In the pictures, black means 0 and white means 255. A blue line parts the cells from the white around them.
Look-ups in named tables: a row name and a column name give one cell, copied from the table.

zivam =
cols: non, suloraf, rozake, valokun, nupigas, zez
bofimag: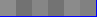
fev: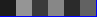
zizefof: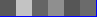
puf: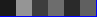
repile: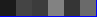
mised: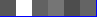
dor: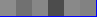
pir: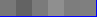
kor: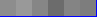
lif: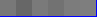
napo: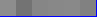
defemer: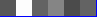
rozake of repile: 60
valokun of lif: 114
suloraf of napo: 115
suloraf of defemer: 253
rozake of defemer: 99
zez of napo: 129
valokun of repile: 130
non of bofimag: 141
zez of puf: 96
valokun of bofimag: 115
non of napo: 141
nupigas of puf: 42
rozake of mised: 98
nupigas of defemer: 75
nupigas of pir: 125

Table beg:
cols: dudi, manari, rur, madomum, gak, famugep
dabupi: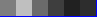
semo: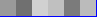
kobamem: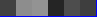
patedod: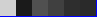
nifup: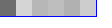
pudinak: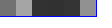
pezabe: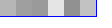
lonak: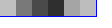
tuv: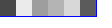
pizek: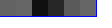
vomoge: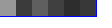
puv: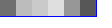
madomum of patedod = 64
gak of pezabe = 145
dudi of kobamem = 65
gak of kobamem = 77
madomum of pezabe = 229
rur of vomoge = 95
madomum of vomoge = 64
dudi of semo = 154
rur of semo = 209
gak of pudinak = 52

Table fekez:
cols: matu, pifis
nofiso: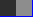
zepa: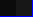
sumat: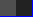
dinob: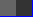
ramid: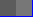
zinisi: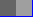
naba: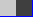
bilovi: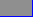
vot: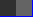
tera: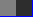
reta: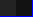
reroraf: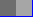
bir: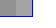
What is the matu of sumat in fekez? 79
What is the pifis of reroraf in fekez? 166
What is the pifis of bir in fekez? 164
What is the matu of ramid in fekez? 92
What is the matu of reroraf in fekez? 110
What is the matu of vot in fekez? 48
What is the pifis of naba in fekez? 63

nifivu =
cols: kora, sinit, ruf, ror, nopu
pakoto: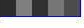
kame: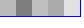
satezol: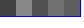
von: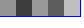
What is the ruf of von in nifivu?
153
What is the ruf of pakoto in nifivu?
49
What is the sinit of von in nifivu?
61
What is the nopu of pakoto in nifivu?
76
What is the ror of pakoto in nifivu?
118
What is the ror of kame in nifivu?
171
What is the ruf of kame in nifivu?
190
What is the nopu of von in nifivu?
190
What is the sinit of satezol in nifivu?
136
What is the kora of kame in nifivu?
186
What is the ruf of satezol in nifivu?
81
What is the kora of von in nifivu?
148
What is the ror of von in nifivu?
93
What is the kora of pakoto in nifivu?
44

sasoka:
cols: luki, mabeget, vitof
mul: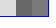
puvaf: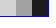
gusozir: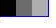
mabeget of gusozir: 108
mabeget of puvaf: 162
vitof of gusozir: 174
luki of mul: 221
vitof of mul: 122
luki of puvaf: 210
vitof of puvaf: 28
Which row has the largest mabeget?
puvaf

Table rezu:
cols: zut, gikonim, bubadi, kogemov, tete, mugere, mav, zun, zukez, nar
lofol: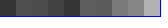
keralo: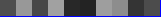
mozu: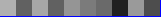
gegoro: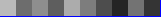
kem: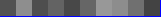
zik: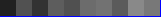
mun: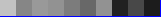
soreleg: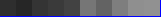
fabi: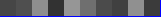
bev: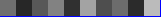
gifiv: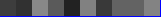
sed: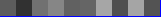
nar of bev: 187
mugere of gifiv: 129
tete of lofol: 53
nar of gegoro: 52
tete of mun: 124
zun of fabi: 64
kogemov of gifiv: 90
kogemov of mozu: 97
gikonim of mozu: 97
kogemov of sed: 134
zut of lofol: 53
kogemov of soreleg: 58
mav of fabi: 75
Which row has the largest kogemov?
keralo

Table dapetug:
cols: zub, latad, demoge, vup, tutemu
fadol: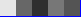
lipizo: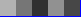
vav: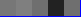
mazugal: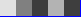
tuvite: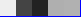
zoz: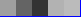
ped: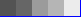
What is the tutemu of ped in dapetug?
236
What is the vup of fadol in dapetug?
119
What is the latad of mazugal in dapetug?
128
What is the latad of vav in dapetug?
127
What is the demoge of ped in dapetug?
155
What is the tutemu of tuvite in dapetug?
177
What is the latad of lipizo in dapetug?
118
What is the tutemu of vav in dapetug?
111
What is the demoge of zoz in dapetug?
51
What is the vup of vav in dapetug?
34
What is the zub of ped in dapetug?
83
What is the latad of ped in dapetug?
102
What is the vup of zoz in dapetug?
178
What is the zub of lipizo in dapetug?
178
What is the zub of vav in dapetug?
119
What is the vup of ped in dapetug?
181

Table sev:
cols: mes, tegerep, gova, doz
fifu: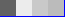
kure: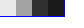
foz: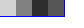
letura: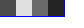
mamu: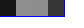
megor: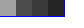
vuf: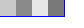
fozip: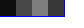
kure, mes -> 234
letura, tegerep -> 224
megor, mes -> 162
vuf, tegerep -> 138
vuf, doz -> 120
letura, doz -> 36
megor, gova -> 58
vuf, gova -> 231
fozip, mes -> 14
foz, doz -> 85
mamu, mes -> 22
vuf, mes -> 200
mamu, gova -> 140
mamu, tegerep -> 143
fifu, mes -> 98
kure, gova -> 48
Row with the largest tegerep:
fifu

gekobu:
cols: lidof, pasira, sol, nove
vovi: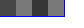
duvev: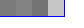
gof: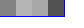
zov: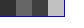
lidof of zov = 49
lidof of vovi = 71
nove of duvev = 198
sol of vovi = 54
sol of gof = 168
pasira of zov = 102
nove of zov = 193
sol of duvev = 116
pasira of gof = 180
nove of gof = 82
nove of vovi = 120
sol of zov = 63
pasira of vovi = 120
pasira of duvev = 130
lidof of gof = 131
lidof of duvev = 123

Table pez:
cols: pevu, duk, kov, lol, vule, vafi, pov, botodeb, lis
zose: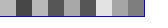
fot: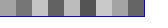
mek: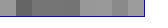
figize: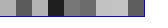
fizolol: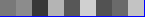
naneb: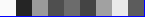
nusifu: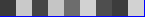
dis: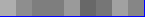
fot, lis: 101
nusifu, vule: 109
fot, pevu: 163
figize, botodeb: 196
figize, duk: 91
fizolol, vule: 87
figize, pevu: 178
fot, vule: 188
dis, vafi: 104
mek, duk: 101
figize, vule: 119
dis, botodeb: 161
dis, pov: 118
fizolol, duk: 140
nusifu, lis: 210
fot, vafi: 84
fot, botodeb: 164
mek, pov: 153
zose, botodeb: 166

